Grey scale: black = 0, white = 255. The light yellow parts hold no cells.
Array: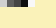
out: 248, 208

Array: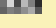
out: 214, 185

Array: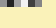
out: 242, 164

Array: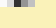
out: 250, 219

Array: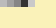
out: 201, 187

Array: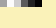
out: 252, 206
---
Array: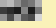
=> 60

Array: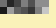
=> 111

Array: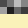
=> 75

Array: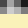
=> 72

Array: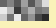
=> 234

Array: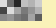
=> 69
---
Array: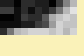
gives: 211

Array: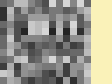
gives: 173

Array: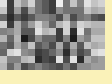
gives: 157

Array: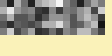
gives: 71

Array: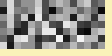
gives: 158

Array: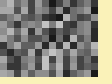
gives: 25
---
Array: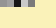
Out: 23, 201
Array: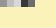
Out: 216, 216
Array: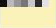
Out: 119, 226
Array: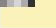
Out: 213, 213
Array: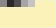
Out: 79, 196
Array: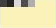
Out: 217, 217
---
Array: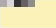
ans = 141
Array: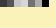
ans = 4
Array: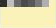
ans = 175
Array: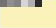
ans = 43
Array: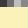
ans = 136
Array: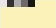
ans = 23
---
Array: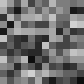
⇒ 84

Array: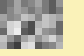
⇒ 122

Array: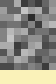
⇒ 115

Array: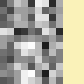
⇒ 87

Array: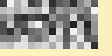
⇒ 161

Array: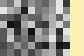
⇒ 176

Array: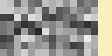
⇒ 103

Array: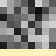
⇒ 146
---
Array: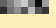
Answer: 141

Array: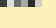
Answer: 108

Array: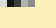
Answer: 63

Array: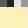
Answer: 227

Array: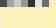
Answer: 202

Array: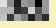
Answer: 167
